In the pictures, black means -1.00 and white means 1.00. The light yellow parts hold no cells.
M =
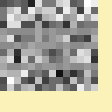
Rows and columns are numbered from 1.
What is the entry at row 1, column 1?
-0.39
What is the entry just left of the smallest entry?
0.62
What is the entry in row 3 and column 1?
-0.04
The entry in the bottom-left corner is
-0.29
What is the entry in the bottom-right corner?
0.62
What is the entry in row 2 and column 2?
0.50
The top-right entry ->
0.86
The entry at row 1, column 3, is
-0.16
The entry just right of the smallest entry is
-0.16
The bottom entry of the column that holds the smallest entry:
0.50
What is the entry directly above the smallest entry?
0.09
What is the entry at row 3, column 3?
0.50
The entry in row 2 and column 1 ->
-0.04
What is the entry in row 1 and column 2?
-0.29
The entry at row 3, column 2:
0.86
